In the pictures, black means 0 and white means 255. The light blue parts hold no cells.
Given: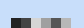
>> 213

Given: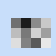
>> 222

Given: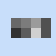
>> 49

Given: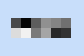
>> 122

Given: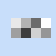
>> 159

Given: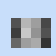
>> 103

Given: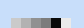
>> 145

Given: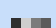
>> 47

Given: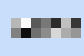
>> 140

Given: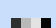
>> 47
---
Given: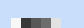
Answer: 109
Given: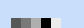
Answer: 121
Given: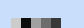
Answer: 109
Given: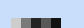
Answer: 88
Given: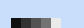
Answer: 83
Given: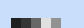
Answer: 103
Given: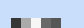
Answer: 105
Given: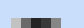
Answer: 106
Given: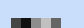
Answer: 101
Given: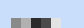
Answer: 138
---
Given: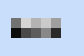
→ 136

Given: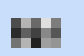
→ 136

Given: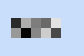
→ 205

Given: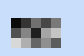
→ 165

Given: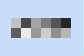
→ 143

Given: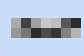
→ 129

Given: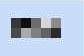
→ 98

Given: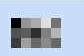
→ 128
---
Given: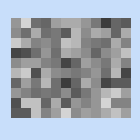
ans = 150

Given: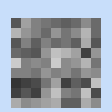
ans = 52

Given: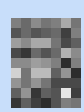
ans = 148

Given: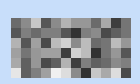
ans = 160

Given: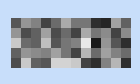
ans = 201
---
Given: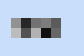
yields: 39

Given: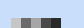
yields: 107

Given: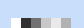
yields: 50

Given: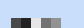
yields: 35

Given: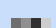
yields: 144

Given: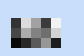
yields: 220

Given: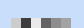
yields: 61
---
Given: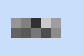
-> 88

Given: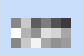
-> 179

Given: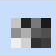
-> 174

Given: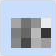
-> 103

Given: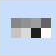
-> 217

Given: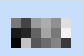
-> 37
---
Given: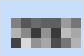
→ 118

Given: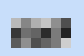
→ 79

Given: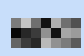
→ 81

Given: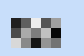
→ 159

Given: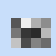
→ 141

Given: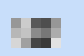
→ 151

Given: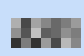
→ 155
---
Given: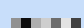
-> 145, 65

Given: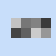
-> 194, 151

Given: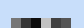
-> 118, 85

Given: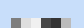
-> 126, 187

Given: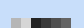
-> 182, 100

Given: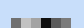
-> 112, 123
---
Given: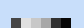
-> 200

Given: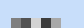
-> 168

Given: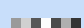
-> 208

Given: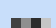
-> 143

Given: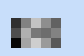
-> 195

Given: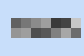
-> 167

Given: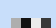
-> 174

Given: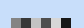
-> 195

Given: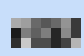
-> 181

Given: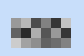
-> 194
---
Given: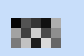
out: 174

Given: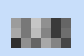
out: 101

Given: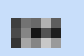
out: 94

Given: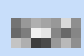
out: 143

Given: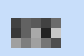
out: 107

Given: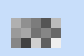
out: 187
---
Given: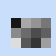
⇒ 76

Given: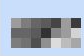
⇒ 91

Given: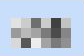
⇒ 163

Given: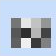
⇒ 182

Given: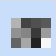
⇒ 57

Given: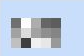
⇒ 162
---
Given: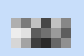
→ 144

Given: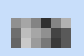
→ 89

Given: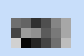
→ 189

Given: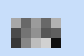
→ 15

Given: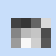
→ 88

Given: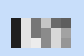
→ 150

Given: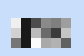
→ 97
